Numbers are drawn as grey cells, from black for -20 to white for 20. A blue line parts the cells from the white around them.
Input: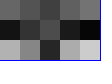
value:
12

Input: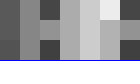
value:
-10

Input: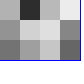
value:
-4

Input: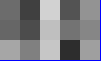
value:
5

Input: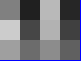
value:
-5

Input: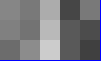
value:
-10
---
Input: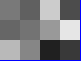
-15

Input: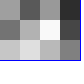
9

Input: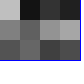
-10

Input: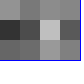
4

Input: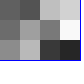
-11

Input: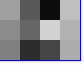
-9
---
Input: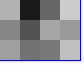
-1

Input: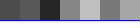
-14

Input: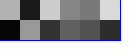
-12

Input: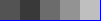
-3

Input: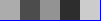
3

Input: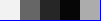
-14

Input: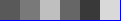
10
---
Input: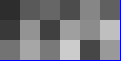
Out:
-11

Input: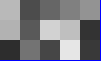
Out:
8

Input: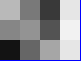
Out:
1

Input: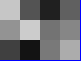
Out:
3

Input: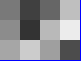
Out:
2

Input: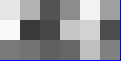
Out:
19

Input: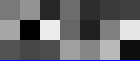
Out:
6

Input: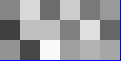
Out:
-10

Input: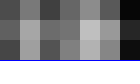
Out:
-5

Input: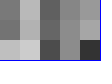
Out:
-2
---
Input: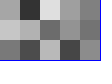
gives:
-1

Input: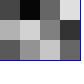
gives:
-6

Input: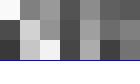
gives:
-11

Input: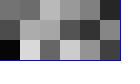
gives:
-19

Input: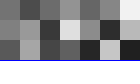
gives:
-6

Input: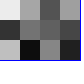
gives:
10

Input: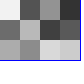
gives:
7

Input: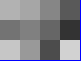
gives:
11

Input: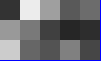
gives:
12
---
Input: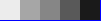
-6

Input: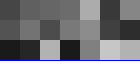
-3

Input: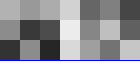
13

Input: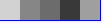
-11

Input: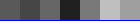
-15

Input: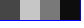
-18

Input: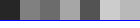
6

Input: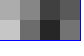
-6

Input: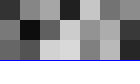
-15
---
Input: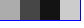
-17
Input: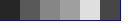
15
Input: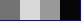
4
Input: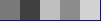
2
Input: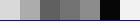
-19
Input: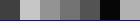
-19
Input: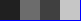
-10
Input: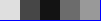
-3
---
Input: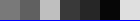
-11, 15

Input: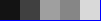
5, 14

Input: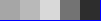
14, 14

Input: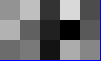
-15, 14

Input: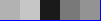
-16, 11

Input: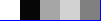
6, 20

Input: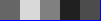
0, 14
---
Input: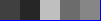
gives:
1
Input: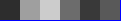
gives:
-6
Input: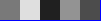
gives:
-8
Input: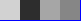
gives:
1
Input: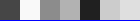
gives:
15
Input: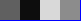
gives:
2
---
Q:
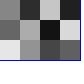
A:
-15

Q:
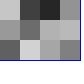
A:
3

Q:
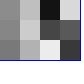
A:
14

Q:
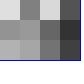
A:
-7

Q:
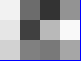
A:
3

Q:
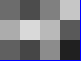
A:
11

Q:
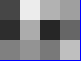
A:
5

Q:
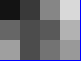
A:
14

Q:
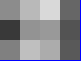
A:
-4
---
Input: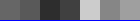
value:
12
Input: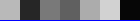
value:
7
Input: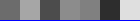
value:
0
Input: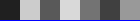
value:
-2
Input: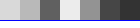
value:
3
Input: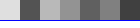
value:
-5
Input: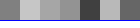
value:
-10
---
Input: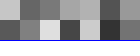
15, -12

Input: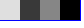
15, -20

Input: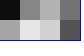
16, -18

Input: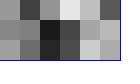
16, -16

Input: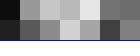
16, -18

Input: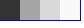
19, -12
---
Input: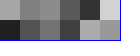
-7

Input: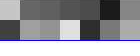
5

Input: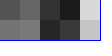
-1

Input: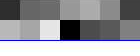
6

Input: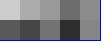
-9

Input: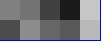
2

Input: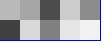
14

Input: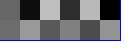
4

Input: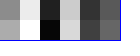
20

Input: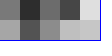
-7
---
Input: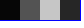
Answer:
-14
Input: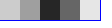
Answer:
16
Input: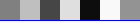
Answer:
3
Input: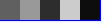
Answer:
-18
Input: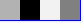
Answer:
0
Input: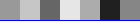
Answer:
1
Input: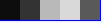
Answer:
-6
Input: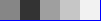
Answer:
18
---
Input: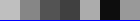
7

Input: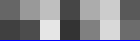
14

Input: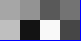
10

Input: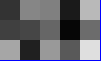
9

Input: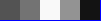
3

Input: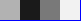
8

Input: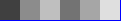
10
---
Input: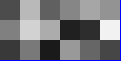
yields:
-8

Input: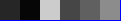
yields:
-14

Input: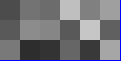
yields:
-8

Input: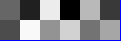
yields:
-4

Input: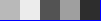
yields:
9

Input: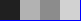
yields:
-15
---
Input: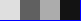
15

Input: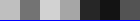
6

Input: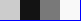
12

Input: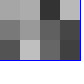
-7

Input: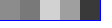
-1

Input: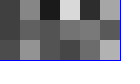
-7

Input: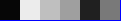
10

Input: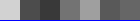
-2
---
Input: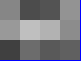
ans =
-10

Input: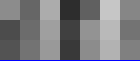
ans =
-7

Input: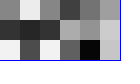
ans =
18

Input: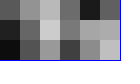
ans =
-18

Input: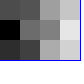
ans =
-13

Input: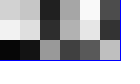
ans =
-19

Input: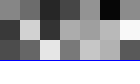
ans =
-8

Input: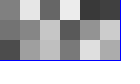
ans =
-8
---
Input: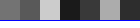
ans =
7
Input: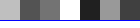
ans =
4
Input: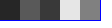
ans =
16
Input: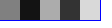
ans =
-12
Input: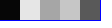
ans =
11
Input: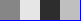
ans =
-13
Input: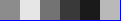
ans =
-16
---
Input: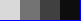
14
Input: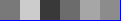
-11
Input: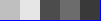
16
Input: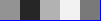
-14
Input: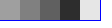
0
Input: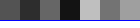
-17
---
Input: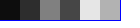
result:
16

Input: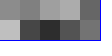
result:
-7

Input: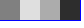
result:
7

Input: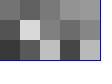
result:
-9

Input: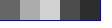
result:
-8

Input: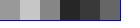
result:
-11

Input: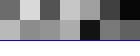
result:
-1

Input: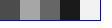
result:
-16
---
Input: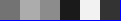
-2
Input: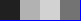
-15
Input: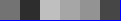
-2
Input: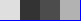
15
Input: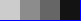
12
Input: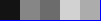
-17
